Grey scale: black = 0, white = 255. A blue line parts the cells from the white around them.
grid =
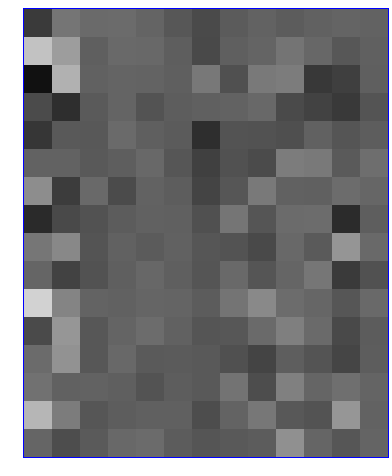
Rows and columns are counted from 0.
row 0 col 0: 58
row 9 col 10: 118
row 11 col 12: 92
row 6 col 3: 75
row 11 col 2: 87
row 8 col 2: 84
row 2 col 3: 100
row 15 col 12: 100
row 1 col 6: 73
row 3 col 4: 83
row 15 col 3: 104
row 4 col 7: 83
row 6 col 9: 97
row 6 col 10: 96
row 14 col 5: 96
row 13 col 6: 89
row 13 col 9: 128
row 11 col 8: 106
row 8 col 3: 97
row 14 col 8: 119
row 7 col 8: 85
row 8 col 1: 136
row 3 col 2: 90
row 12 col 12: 93
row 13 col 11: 111
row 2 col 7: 80
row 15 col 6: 85
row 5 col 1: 98
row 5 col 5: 86
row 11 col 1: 150
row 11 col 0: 74
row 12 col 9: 94
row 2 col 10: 56
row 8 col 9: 104
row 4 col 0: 54

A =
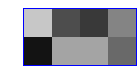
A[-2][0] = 199
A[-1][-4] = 19
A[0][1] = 77
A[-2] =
[199, 77, 57, 132]

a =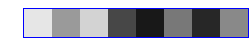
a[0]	230
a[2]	211
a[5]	120

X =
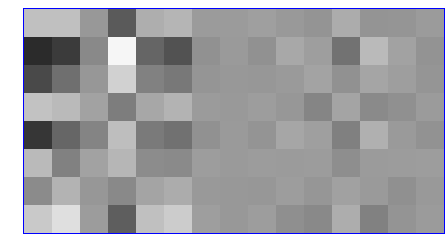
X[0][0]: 192
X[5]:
[186, 129, 162, 182, 140, 138, 157, 154, 156, 155, 156, 142, 155, 156, 157]
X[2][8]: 151
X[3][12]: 138
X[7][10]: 137
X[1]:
[43, 59, 137, 246, 101, 82, 145, 154, 145, 168, 158, 114, 186, 162, 147]
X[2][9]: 154
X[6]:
[139, 179, 151, 137, 164, 172, 153, 152, 151, 157, 150, 161, 154, 144, 153]
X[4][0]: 54
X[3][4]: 167
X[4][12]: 176
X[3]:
[194, 186, 162, 125, 167, 179, 155, 153, 157, 151, 133, 164, 138, 144, 155]
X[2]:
[73, 111, 151, 209, 129, 120, 149, 152, 151, 154, 163, 145, 165, 158, 149]
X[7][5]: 204
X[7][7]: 152
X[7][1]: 223
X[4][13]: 154
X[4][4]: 122
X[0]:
[192, 192, 152, 90, 174, 181, 155, 155, 159, 153, 148, 172, 148, 149, 155]
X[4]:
[54, 102, 132, 190, 122, 113, 145, 154, 148, 166, 159, 128, 176, 154, 146]
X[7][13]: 148
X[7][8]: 157

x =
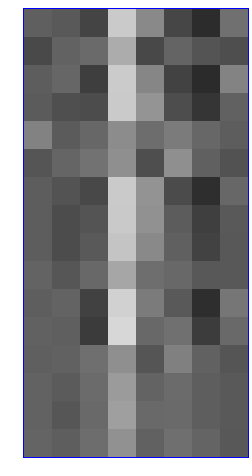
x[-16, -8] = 95
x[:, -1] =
[112, 78, 131, 97, 93, 82, 103, 89, 88, 88, 118, 105, 85, 89, 89, 88]
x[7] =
[93, 76, 84, 201, 145, 92, 63, 89]
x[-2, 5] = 106
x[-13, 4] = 148
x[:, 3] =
[202, 172, 203, 202, 140, 143, 202, 201, 196, 166, 209, 215, 143, 155, 159, 145]
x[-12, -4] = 109
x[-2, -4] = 105
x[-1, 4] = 97
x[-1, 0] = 100
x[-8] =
[93, 76, 89, 196, 137, 96, 66, 88]
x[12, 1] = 97
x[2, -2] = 43
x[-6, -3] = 89
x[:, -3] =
[70, 100, 66, 77, 123, 143, 75, 92, 96, 104, 89, 112, 128, 107, 106, 111]
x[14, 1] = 86
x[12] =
[95, 97, 111, 143, 85, 128, 97, 85]
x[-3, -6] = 107
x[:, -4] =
[137, 72, 134, 148, 109, 78, 147, 145, 137, 110, 123, 104, 85, 99, 105, 97]
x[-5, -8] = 97
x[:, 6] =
[44, 84, 43, 53, 103, 96, 46, 63, 66, 88, 46, 60, 97, 94, 94, 100]
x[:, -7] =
[89, 98, 102, 79, 91, 101, 83, 76, 76, 86, 99, 95, 97, 91, 86, 94]
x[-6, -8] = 94
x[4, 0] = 130
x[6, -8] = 93

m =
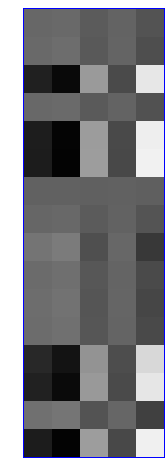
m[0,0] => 103
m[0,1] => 105
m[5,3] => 72
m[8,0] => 116
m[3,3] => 99
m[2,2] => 154
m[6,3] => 97
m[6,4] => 95
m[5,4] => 241
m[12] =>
[40, 19, 147, 77, 216]
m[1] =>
[105, 109, 89, 100, 78]
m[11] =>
[108, 112, 86, 100, 73]
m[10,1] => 114
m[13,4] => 230
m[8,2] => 79
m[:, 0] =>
[103, 105, 32, 104, 29, 28, 97, 102, 116, 107, 109, 108, 40, 33, 112, 28]
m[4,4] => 238
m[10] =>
[109, 114, 85, 101, 70]
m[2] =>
[32, 9, 154, 74, 231]

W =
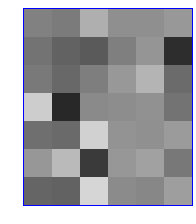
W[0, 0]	129
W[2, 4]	180
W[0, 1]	123
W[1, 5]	45
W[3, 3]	141
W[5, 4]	161
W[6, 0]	101
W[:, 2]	[175, 90, 126, 138, 209, 58, 214]
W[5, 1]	186
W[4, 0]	111
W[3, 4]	145
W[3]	[205, 40, 138, 141, 145, 115]
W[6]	[101, 98, 214, 139, 135, 158]

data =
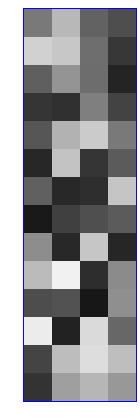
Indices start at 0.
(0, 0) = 121
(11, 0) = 236
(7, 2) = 79
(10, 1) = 82
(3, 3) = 67
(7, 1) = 64
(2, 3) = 36
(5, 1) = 195
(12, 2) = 221
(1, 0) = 209
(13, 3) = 152
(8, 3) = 38
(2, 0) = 95
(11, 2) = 218
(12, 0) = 68
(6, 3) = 197
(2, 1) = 148
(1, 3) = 55

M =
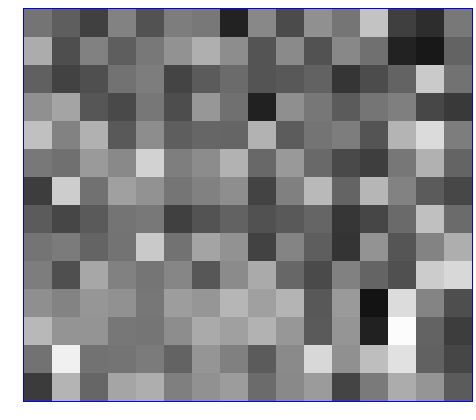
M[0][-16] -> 116
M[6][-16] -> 61
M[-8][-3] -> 130
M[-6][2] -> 100
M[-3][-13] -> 119
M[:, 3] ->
[130, 94, 114, 73, 89, 137, 160, 116, 115, 129, 145, 119, 116, 165]
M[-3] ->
[184, 148, 148, 119, 117, 141, 170, 160, 178, 151, 90, 149, 33, 252, 99, 61]
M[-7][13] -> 106
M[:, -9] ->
[34, 141, 107, 112, 101, 178, 142, 98, 146, 139, 182, 160, 128, 156]
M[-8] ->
[61, 205, 113, 160, 146, 117, 129, 142, 67, 128, 185, 100, 182, 130, 91, 71]
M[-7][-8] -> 81
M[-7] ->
[91, 70, 90, 116, 120, 64, 83, 98, 81, 89, 101, 54, 70, 106, 192, 107]
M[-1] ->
[59, 180, 102, 165, 174, 127, 145, 156, 107, 137, 155, 68, 122, 172, 149, 91]
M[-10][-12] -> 141
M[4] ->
[192, 130, 177, 89, 141, 94, 102, 101, 178, 92, 116, 125, 84, 180, 219, 125]
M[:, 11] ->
[117, 136, 53, 91, 125, 73, 100, 54, 52, 129, 154, 149, 144, 68]
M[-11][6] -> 151
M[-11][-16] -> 144
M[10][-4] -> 19
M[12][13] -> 225
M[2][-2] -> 202
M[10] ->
[143, 131, 150, 145, 119, 157, 150, 182, 160, 180, 88, 154, 19, 220, 132, 78]
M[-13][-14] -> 129
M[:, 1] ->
[94, 78, 66, 164, 130, 112, 205, 70, 123, 79, 131, 148, 240, 180]
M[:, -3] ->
[63, 34, 99, 127, 180, 119, 130, 106, 85, 80, 220, 252, 225, 172]
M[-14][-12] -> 82
